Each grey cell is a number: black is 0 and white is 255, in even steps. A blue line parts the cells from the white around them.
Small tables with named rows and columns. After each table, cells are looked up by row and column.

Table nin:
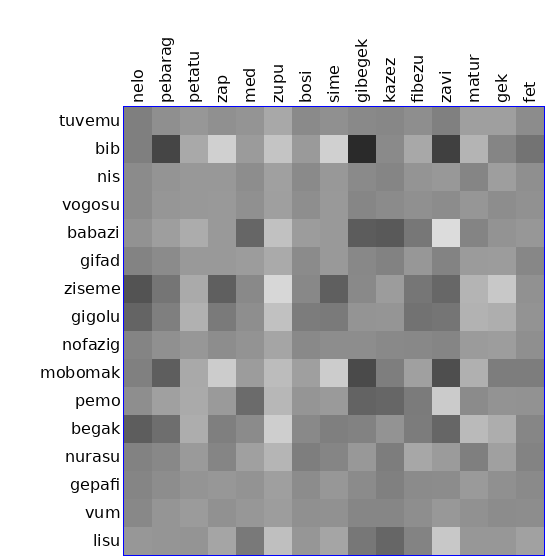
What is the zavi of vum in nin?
152
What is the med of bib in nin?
155
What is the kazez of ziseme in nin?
156
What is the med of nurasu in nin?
160
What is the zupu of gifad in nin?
170
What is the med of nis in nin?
141
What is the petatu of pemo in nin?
170
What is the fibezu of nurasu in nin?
167
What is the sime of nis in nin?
152
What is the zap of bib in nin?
208
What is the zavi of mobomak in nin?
78
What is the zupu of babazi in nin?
193
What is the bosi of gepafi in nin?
140
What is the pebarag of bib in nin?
69
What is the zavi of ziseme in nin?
103
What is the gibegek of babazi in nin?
92
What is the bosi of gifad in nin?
139
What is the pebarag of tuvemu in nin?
143
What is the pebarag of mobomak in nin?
94
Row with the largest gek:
ziseme

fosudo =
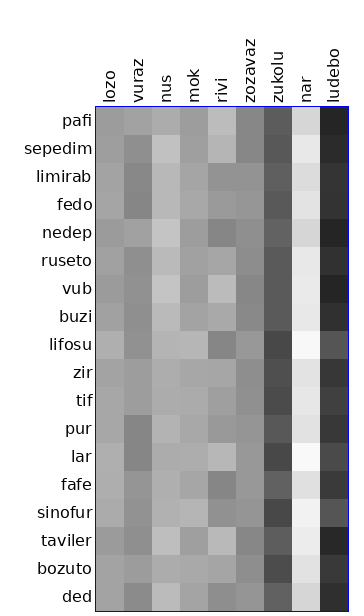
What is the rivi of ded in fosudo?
142
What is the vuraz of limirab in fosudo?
136
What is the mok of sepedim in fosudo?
159
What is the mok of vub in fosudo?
157
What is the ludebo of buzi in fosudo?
48
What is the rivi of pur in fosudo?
153
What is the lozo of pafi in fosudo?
156
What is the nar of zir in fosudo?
227
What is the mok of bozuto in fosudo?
169
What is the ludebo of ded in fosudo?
47
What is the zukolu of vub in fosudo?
90
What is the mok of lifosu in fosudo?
182
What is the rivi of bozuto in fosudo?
165
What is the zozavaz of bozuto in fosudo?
142
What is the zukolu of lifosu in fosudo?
72
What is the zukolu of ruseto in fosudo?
90
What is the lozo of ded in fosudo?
163
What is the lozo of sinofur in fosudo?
171
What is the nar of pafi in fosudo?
214
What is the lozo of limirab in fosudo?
163

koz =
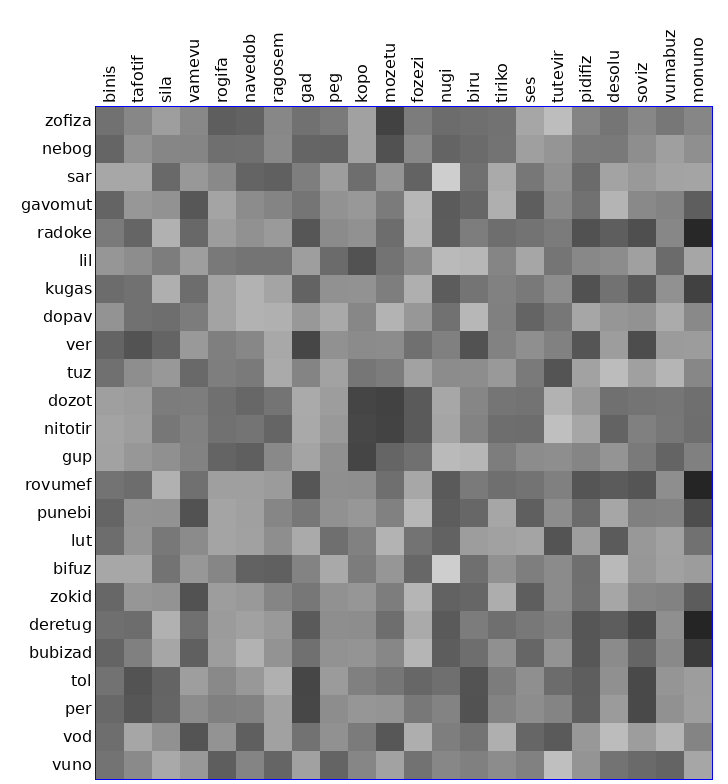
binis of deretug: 111
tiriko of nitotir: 110
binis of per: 104
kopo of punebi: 151
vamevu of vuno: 152
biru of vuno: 128
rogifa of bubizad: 157
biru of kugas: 116
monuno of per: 158
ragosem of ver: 168
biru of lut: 157
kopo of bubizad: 148
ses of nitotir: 109
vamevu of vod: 84

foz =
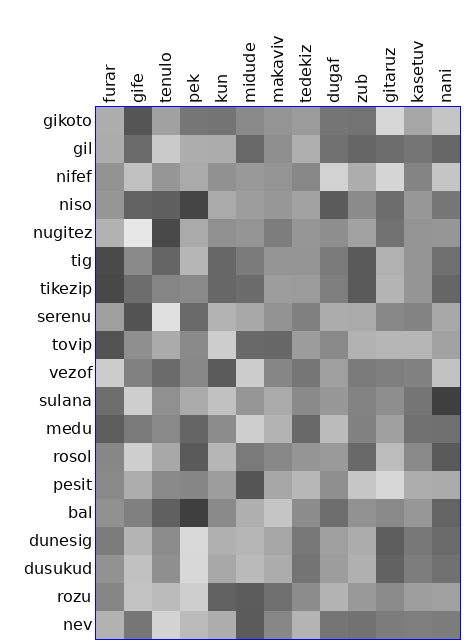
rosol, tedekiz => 149
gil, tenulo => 202
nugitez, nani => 150
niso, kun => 170
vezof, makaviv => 134
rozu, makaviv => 111
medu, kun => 141
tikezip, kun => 103
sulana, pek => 170
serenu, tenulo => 224
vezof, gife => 130
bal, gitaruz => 137
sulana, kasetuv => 117
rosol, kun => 182
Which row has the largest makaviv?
bal

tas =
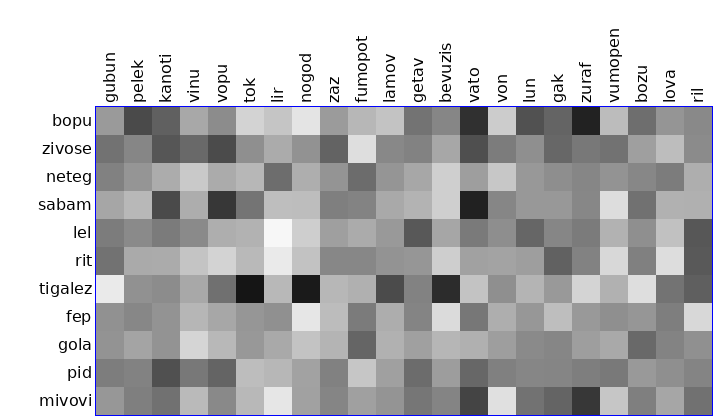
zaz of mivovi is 133
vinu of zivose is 105
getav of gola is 160
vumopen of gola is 169
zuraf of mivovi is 55
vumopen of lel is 178
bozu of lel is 143
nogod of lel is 206
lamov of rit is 147
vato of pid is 103
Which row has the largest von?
mivovi

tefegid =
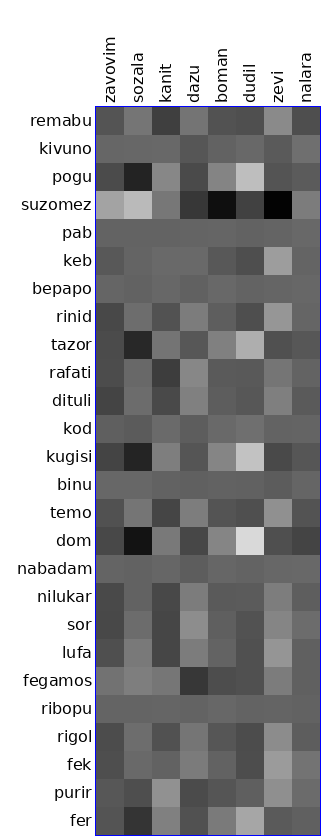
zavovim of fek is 78
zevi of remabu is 138
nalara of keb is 100
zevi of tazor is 80
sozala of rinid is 109
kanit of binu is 98
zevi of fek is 155
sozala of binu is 103
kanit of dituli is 73

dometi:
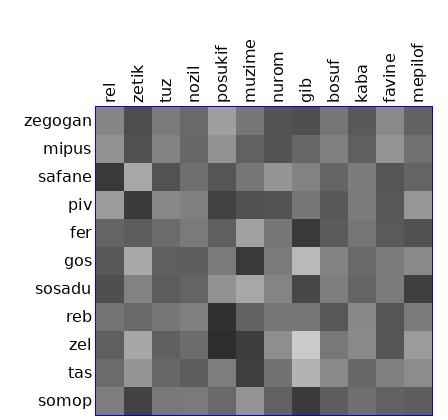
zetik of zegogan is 77
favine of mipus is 148
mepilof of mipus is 112
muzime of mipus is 97
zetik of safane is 167
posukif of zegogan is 159
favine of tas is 128
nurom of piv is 82
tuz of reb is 118
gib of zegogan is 79
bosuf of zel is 120
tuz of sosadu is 92
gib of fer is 57

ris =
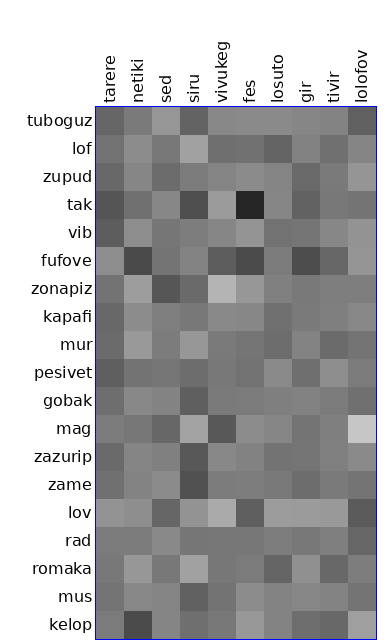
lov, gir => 155
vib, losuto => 114
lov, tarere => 147
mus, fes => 140
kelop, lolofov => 159
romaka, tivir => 104
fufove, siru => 131
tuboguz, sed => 150
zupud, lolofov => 149
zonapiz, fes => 151
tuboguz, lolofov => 96

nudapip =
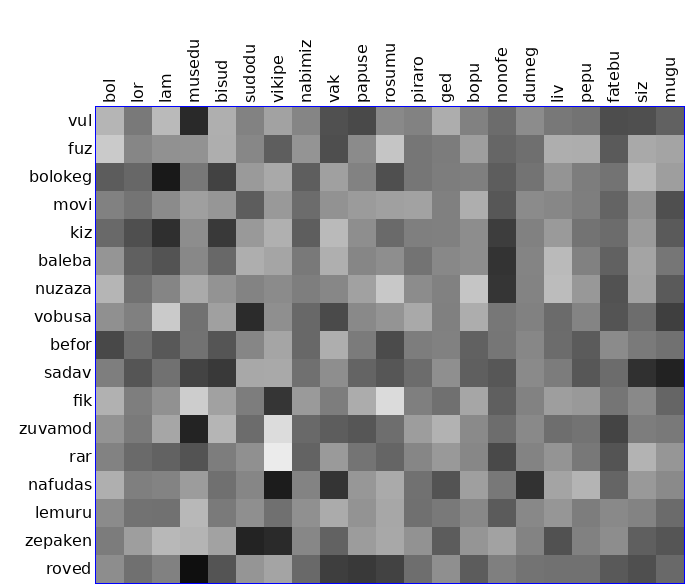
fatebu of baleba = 97
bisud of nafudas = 112
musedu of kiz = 141
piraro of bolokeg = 118
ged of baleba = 136
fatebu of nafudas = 101
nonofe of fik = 95
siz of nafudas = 153
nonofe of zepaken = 162
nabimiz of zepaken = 135

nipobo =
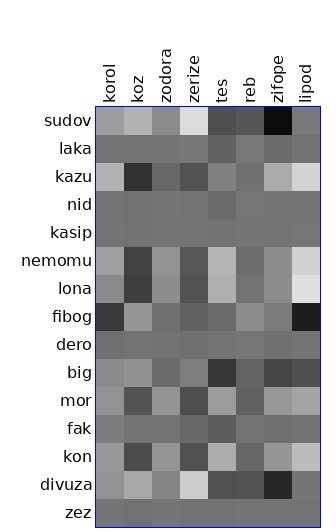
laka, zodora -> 117
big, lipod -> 79
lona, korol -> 138
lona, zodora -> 141
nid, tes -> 107
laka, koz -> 115
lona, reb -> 115
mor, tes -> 156
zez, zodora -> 117
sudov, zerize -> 220
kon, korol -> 152
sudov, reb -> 85
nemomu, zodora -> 147
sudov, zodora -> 139
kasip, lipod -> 118
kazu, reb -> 112
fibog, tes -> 106
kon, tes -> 172
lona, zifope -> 141

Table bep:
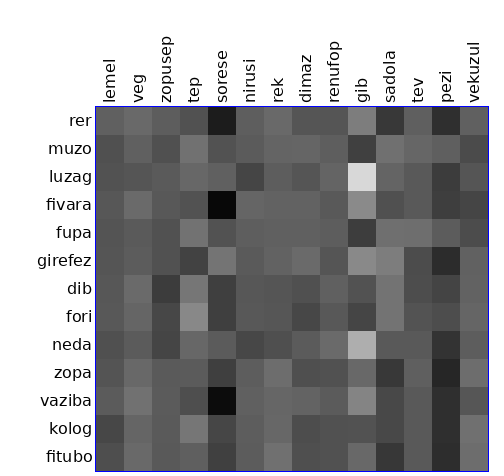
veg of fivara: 106
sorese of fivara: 8
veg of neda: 91
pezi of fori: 77
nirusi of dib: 87
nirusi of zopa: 93
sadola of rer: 56
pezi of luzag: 60
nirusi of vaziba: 96
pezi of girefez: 44
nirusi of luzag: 69
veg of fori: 101
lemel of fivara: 87
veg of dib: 106
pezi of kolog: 47
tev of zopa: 95
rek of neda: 79
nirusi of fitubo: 92
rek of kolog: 103
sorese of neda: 91

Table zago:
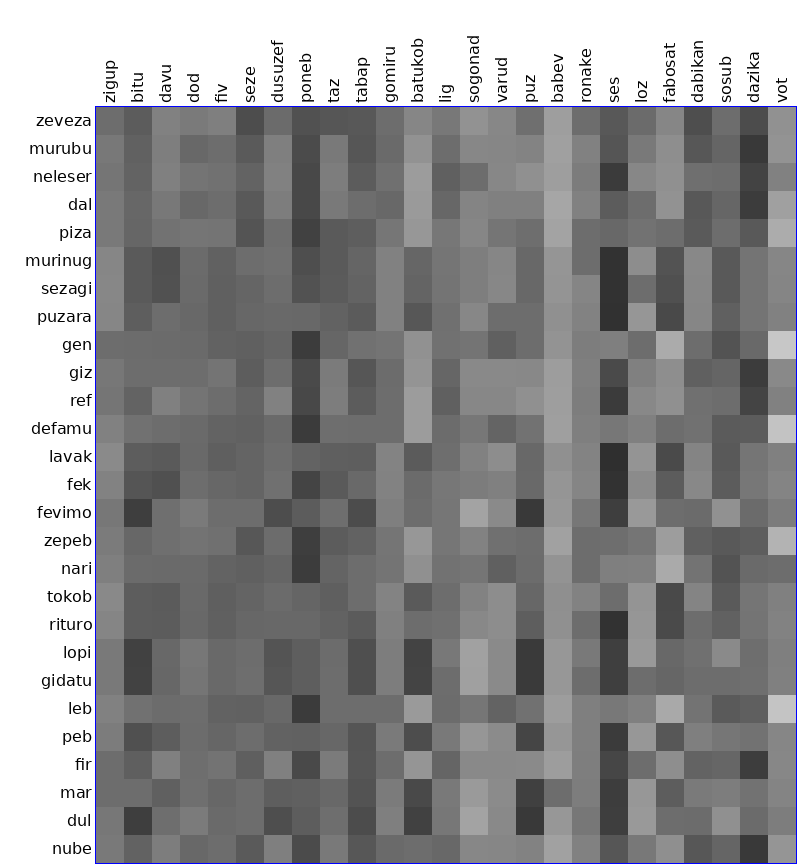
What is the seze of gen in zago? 96
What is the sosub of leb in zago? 90
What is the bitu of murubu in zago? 97
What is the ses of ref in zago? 59
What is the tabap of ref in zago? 92
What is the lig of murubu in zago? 109
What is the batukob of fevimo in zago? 109
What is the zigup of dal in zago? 121
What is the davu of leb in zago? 108
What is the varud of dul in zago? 137
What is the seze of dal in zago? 89
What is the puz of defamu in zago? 114
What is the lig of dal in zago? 103
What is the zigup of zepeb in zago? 123
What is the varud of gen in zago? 96
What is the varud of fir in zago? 137
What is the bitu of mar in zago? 109
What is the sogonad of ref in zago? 135

